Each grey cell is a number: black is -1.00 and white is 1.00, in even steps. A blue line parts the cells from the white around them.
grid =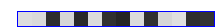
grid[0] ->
0.73
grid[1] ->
0.70
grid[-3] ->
0.75
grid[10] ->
0.68

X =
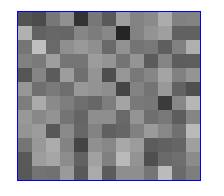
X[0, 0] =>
-0.35
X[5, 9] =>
-0.09
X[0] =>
[-0.35, -0.41, -0.07, 0.13, -0.61, -0.07, -0.30, 0.24, 0.03, 0.08, 0.35, 0.01, 0.03]
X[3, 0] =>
0.01
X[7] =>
[0.19, 0.07, 0.15, -0.09, -0.21, 0.11, 0.11, -0.18, 0.16, -0.13, -0.06, -0.27, 0.04]
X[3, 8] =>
0.16
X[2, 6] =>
-0.18
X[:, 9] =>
[0.08, 0.15, -0.06, -0.29, 0.05, -0.09, -0.07, -0.13, 0.21, -0.28, -0.38, -0.08]
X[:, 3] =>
[0.13, -0.20, 0.12, -0.08, 0.23, -0.14, -0.01, -0.09, 0.08, 0.03, 0.10, 0.21]
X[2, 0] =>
-0.08
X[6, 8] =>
-0.05
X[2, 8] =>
-0.09
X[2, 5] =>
0.12
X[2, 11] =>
0.01
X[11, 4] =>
-0.30
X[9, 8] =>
0.22
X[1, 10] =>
0.25
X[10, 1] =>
0.23
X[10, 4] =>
-0.23
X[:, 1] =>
[-0.41, -0.23, 0.50, -0.04, 0.04, -0.13, 0.34, 0.07, 0.22, 0.19, 0.23, -0.10]
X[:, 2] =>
[-0.07, -0.19, -0.18, 0.24, -0.29, -0.04, 0.08, 0.15, -0.31, 0.35, 0.30, -0.11]
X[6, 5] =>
-0.19
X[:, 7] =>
[0.24, -0.71, 0.14, -0.09, 0.18, -0.46, 0.29, -0.18, -0.20, 0.32, 0.45, 0.11]
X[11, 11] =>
-0.17
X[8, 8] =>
0.01
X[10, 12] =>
0.09
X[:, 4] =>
[-0.61, 0.05, 0.20, -0.08, -0.13, 0.19, -0.14, -0.21, -0.19, -0.47, -0.23, -0.30]
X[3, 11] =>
-0.27
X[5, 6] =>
0.11
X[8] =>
[0.16, 0.22, -0.31, 0.08, -0.19, 0.03, -0.25, -0.20, 0.01, 0.21, 0.06, -0.12, 0.45]

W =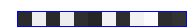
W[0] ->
-0.66
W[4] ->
-0.63
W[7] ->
-0.64
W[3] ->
0.86

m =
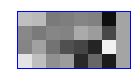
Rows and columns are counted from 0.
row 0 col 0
0.50
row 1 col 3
0.03
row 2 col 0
0.04
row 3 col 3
0.22
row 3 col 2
0.13
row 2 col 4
-0.46
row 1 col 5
0.22
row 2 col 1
0.26
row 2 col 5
-0.72
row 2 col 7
0.29
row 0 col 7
0.29

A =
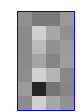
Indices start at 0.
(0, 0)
0.13
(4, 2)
0.42
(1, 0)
0.09
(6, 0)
0.10
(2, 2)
0.14
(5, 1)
-0.72
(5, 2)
-0.09
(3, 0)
0.10
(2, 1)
0.47
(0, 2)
-0.04

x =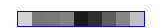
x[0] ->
0.65
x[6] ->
-0.26
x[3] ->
0.02

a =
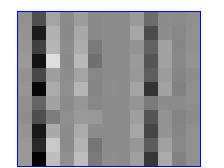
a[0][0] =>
0.13
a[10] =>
[0.20, -0.98, 0.49, 0.12, 0.48, -0.04, 0.11, 0.09, 0.25, -0.57, 0.34, 0.01, 0.13]
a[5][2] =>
0.34
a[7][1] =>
-0.39
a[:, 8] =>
[0.21, 0.31, 0.15, 0.21, 0.19, 0.29, 0.16, 0.24, 0.31, 0.18, 0.25]
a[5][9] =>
-0.59
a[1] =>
[0.15, -0.79, 0.39, 0.08, 0.32, 0.08, 0.10, 0.10, 0.31, -0.40, 0.11, 0.07, 0.13]
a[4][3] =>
0.11
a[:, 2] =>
[0.28, 0.39, 0.42, 0.73, 0.24, 0.34, 0.27, -0.02, 0.33, 0.58, 0.49]
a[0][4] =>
0.22
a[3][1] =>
-0.85
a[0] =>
[0.13, -0.38, 0.28, 0.09, 0.22, 0.08, 0.10, 0.10, 0.21, -0.15, 0.10, 0.09, 0.12]
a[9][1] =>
-0.68
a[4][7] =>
0.10
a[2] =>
[0.17, -0.49, 0.42, 0.11, 0.35, -0.04, 0.10, 0.10, 0.15, -0.23, 0.27, 0.05, 0.12]
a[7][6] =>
0.10
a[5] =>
[0.17, -0.94, 0.34, 0.12, 0.42, 0.05, 0.11, 0.10, 0.29, -0.59, 0.27, 0.01, 0.12]
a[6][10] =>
0.10
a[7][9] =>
-0.33
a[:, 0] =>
[0.13, 0.15, 0.17, 0.21, 0.14, 0.17, 0.12, 0.11, 0.15, 0.19, 0.20]
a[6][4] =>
0.18
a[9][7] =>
0.10
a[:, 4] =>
[0.22, 0.32, 0.35, 0.45, 0.28, 0.42, 0.18, 0.21, 0.34, 0.40, 0.48]
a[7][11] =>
0.04
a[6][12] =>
0.12
